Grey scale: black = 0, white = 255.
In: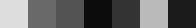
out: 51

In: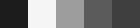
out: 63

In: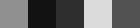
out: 82

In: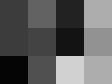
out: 60

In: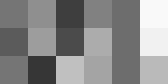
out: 109

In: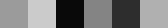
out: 45

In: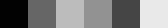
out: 69

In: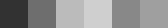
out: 136

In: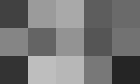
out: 106

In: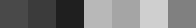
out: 165
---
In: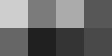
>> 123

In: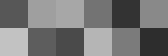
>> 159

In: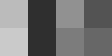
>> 47

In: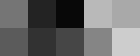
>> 35

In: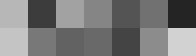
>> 60

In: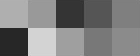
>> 153

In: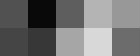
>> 9
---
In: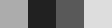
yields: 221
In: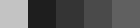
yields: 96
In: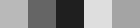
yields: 164
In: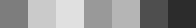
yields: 44
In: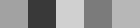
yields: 183
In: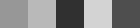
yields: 78
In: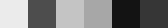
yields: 54
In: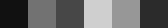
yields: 43
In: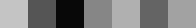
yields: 162
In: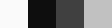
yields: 193
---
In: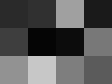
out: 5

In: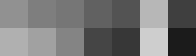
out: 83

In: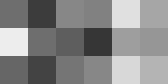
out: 54

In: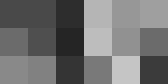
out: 189

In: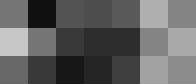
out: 45

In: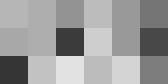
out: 206

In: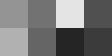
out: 114

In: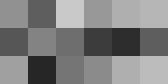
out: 60

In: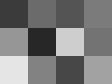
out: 39

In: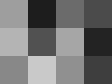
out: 81
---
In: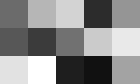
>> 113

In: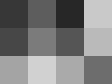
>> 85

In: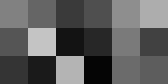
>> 19

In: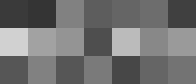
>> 148

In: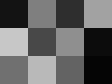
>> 143

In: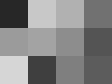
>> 141

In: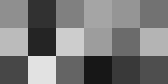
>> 205
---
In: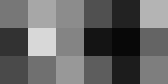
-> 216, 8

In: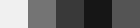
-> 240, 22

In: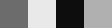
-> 233, 13

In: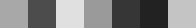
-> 224, 34

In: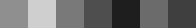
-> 207, 30

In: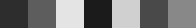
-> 228, 27

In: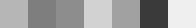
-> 239, 58

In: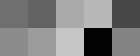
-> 198, 3

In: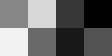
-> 242, 2
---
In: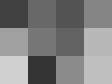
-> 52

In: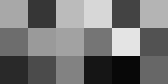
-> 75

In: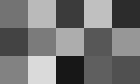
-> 218

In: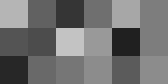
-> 105

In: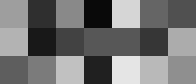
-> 123

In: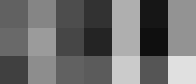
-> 141

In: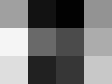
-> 33

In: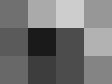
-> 61

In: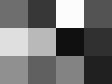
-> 96
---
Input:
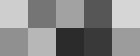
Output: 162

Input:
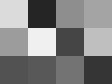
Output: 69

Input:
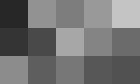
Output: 167

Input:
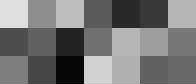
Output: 35

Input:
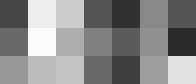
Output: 173

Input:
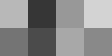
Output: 152

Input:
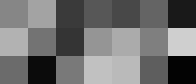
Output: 52

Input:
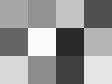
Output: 41
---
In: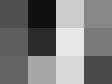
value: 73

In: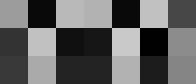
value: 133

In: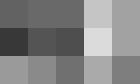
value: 126

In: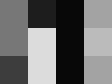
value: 163

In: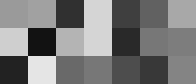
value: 132

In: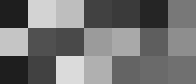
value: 112

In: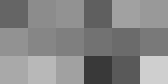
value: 207

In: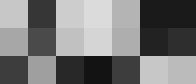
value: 187

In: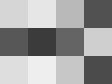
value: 75

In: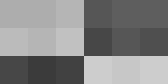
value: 205
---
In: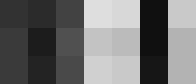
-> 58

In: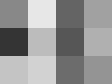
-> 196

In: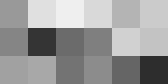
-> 161

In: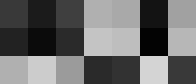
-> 176

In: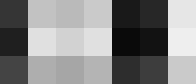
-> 68

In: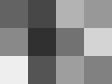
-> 238
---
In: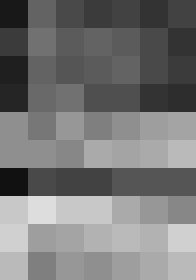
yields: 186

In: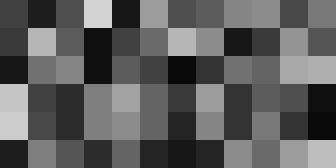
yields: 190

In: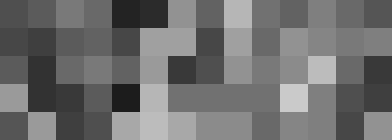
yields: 146

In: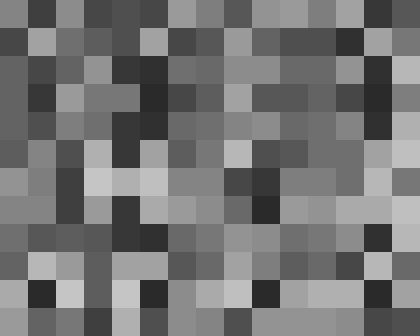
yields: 79

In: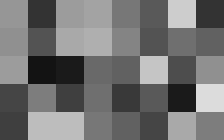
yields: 125

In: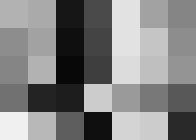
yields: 41

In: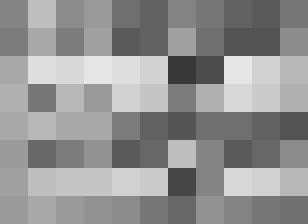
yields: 112

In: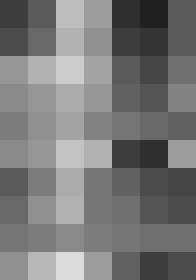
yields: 76

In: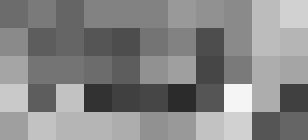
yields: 101
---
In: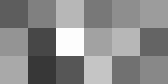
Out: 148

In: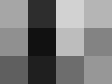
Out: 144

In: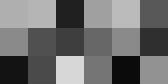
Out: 138

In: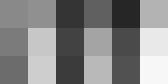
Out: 123

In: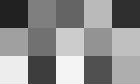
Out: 160

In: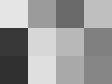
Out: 56

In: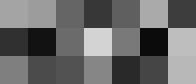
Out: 48
